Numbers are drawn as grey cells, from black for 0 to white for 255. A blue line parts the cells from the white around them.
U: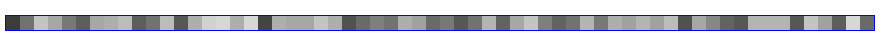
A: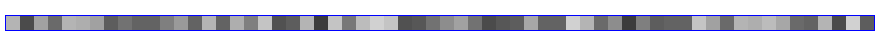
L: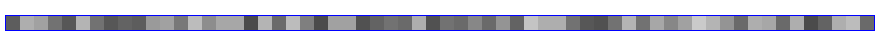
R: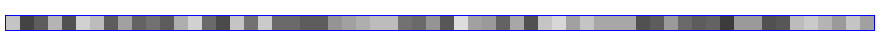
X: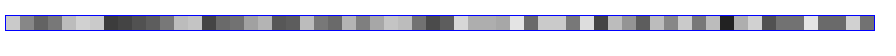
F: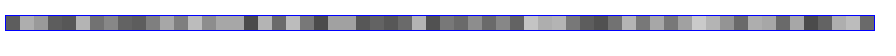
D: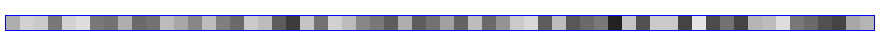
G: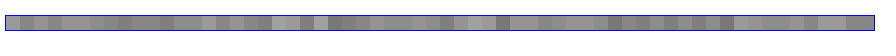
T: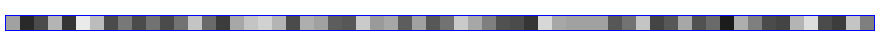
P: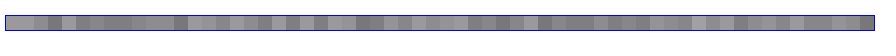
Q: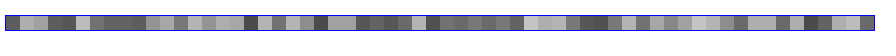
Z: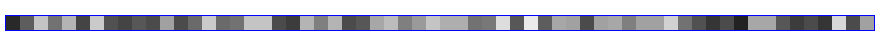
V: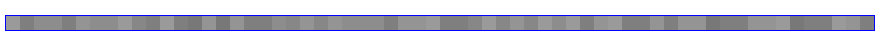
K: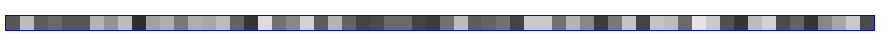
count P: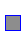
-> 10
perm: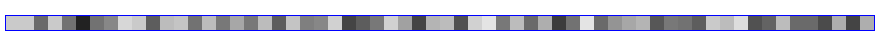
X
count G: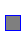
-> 9
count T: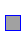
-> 6
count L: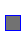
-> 7
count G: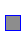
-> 13
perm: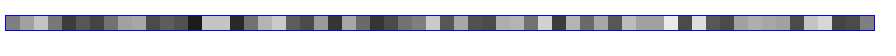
T

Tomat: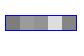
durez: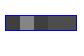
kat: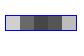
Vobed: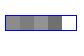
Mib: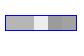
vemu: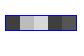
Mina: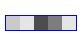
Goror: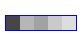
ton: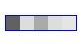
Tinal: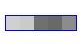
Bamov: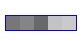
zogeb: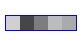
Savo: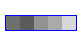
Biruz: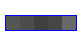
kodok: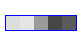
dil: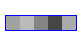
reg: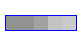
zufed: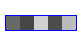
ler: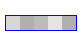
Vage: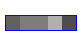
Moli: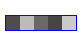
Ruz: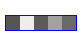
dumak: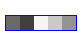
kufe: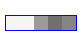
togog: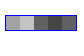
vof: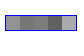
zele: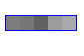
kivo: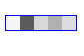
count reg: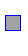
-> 1
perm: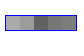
zele
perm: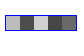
zufed
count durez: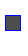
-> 2
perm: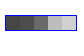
zufed

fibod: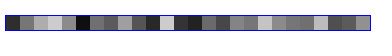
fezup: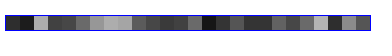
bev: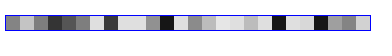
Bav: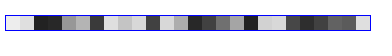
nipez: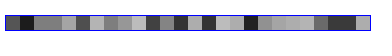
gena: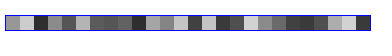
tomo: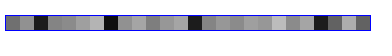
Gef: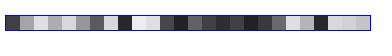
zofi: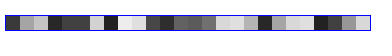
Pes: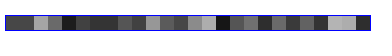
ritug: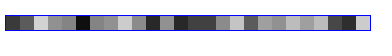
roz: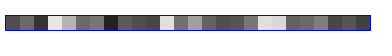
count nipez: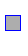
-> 4
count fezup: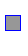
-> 1
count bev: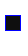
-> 0
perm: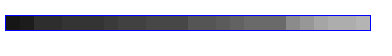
fezup
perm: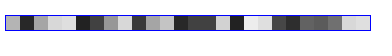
zofi
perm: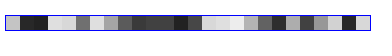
Bav

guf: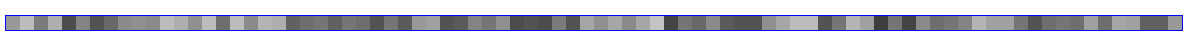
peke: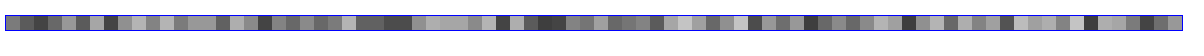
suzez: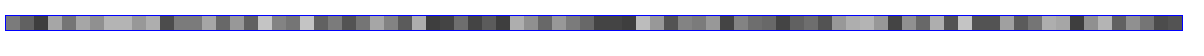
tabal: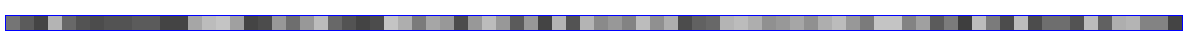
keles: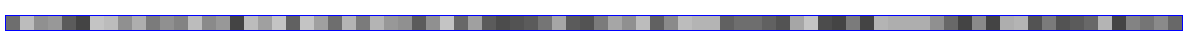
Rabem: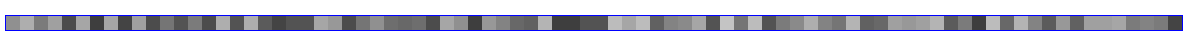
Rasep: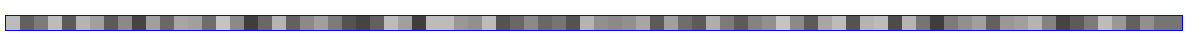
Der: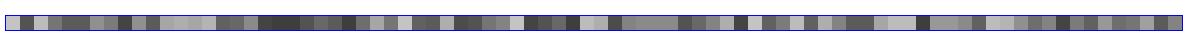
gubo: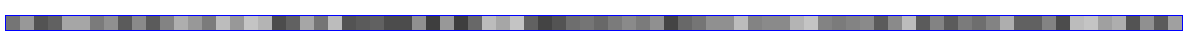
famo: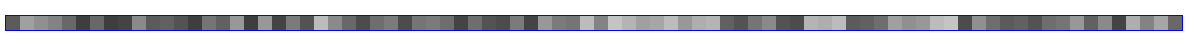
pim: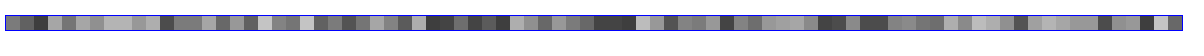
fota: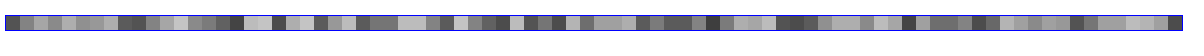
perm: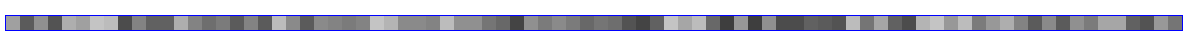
gubo
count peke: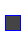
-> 6

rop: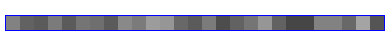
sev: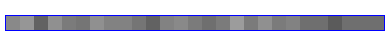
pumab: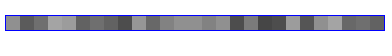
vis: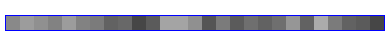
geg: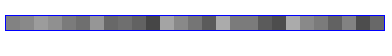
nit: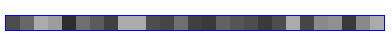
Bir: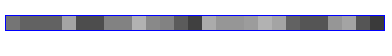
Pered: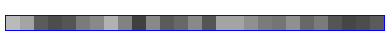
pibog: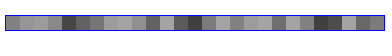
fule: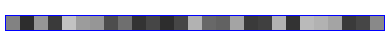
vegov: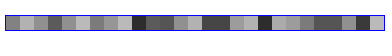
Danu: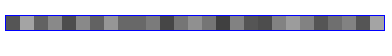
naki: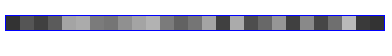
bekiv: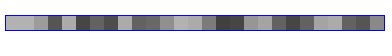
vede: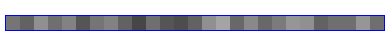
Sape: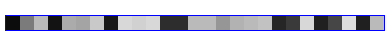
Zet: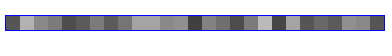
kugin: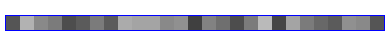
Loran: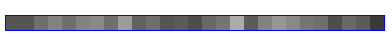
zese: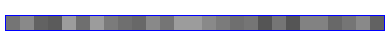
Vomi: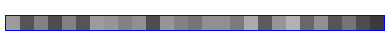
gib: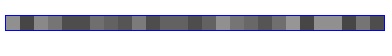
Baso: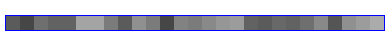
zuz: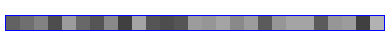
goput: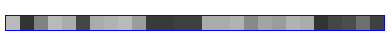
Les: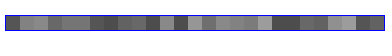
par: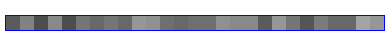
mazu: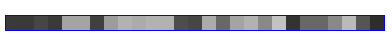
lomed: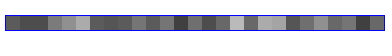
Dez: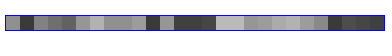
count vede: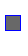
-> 2
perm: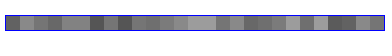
zese
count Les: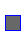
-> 3
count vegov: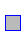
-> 3
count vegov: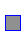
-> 4
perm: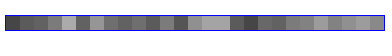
vis
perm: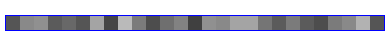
Zet

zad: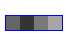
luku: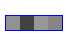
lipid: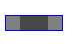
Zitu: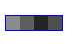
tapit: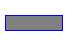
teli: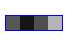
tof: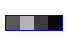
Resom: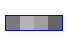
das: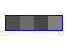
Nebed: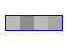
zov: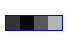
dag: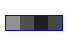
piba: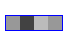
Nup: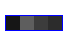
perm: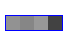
luku
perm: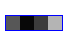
tof
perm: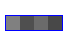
das
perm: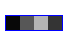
zov
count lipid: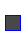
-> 2
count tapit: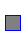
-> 4

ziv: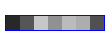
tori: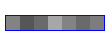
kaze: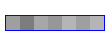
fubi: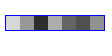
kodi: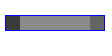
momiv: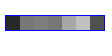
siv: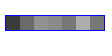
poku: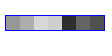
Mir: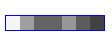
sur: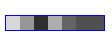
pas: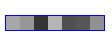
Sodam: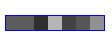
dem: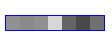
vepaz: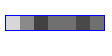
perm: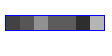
Sodam
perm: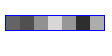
fubi
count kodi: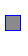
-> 5
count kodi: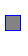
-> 0
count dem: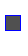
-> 0

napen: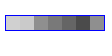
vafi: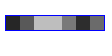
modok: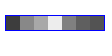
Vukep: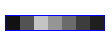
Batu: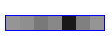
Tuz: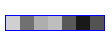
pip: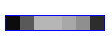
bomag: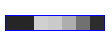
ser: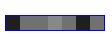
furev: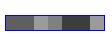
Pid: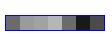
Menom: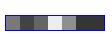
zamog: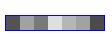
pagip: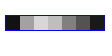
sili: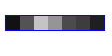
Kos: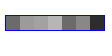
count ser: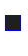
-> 2
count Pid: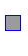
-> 1

